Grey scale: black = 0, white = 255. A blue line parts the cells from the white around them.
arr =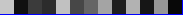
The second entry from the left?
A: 16
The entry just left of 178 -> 30
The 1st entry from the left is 199
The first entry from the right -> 8

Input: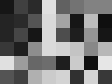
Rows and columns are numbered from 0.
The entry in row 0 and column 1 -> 64
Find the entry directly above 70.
42
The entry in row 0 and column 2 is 42
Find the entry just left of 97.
224
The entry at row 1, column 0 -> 36
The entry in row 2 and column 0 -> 36
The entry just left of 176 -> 64
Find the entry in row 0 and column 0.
22
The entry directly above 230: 183
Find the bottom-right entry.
56
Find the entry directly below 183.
230
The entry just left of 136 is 196
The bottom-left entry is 84
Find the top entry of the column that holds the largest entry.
130

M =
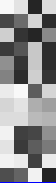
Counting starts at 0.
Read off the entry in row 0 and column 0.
248
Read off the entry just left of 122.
93
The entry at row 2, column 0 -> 207
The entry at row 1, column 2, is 213
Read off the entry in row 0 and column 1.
227
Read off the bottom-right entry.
37
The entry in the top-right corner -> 220
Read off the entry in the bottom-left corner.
78
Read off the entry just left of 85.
58
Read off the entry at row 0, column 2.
37

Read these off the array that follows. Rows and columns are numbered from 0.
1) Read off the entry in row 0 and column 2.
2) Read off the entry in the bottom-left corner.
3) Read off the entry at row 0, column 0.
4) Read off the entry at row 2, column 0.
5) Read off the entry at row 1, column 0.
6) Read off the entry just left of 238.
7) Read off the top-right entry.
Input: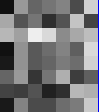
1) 101
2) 25
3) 17
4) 183
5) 168
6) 160
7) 209

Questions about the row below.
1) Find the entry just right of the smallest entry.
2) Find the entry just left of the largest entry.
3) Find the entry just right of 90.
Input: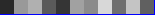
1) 153
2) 139
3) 53

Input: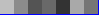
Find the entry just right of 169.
118
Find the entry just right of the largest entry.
140

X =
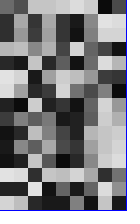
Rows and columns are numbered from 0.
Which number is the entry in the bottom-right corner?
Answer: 25
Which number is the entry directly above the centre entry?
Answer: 212
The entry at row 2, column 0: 47
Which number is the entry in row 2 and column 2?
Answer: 60
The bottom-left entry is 212
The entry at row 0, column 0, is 107
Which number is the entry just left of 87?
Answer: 197
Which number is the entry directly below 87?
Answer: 197
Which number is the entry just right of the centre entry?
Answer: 18
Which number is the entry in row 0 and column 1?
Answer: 80
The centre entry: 53
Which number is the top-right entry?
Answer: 74
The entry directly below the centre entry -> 25
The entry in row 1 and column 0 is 47
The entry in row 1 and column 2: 53
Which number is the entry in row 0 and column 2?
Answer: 197
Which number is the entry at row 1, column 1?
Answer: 168

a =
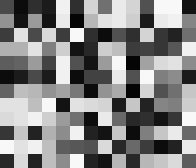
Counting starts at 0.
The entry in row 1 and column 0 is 147
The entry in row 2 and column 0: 60
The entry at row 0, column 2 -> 47
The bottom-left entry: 40
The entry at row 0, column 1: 12
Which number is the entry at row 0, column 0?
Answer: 74
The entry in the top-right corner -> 19
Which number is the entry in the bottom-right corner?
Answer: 93
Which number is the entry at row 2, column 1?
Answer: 226
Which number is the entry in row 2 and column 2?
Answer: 74

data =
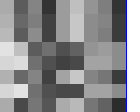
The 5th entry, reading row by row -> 156
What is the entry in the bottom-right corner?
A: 44
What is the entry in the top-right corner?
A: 51
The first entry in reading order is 171
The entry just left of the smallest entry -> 98
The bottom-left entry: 171
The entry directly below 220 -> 104
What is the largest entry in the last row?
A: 185
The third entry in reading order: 132
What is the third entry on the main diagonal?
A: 140
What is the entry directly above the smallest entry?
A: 140
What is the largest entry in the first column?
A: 226
